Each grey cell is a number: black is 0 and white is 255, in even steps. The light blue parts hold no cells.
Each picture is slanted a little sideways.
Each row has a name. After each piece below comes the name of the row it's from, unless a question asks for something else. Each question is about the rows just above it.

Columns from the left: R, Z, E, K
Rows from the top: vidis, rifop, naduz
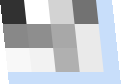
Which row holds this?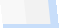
naduz
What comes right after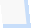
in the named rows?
[242]
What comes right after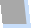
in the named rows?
[234]
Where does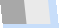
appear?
rifop
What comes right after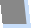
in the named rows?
[142]
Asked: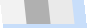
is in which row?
naduz
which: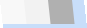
naduz

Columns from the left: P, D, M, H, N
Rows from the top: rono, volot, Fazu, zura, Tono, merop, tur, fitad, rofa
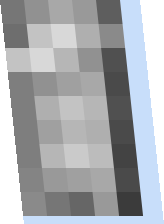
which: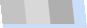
volot
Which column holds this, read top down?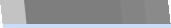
P
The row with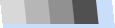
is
Fazu

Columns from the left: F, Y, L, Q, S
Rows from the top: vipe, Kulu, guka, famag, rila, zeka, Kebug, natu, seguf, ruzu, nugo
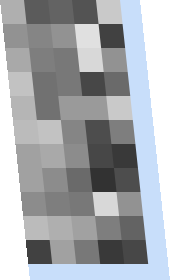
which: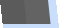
vipe
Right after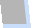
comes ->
[113]

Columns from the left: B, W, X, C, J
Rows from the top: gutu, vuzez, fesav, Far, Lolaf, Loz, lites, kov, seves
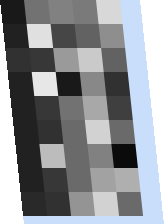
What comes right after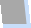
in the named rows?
[63]
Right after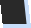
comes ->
[49]

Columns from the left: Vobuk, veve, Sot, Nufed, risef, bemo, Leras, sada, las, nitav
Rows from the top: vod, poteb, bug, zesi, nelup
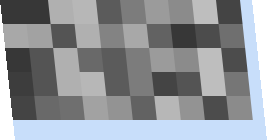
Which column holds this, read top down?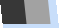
veve
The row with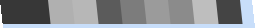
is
vod
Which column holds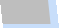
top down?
las
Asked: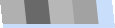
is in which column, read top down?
Nufed
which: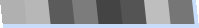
zesi
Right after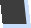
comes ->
[84]

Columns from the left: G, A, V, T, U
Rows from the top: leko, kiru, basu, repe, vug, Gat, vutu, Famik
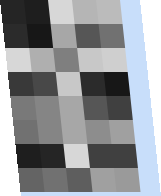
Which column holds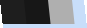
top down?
A
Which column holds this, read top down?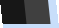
U
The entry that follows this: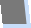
[133]
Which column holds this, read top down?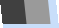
U
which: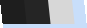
vutu
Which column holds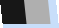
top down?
A

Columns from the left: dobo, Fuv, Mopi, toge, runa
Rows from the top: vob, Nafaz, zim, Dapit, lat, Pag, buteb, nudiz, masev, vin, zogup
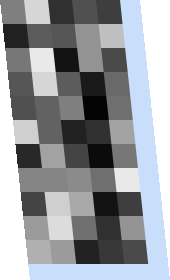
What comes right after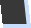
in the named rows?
[74]
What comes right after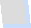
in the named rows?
[111]
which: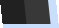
zogup

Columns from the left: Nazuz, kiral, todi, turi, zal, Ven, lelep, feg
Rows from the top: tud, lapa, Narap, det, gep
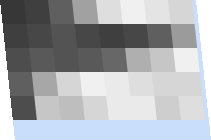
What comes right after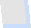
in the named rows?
[214]
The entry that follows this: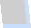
[222]
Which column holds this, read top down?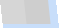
lelep

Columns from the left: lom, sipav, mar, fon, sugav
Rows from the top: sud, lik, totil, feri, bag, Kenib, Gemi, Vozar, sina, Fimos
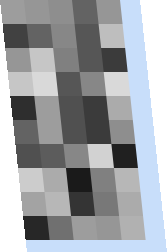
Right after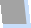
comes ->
[183]
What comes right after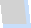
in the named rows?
[32]
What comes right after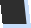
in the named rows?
[157]
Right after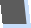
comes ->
[135]
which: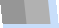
Fimos
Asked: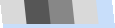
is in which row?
feri

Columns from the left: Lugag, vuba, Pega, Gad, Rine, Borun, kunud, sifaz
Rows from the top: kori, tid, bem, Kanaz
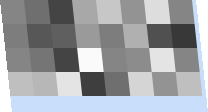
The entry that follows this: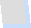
[133]
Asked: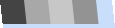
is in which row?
kori
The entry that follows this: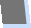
[68]
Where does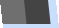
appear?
kori
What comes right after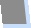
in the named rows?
[228]

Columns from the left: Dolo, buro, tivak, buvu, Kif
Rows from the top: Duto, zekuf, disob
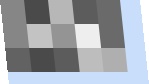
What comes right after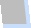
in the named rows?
[175]
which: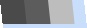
disob
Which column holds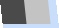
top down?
buro

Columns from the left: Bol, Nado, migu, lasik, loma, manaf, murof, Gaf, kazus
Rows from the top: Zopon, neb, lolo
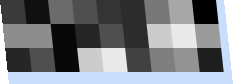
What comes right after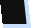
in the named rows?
[107]
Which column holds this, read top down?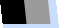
kazus
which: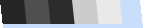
neb
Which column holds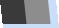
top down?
Bol
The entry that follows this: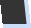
[44]
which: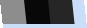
neb

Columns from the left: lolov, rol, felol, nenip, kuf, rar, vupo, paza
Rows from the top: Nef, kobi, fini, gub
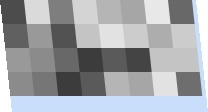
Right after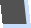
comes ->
[196]
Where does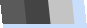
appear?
fini
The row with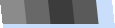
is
fini
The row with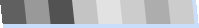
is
kobi
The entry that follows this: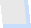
[104]
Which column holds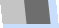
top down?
paza

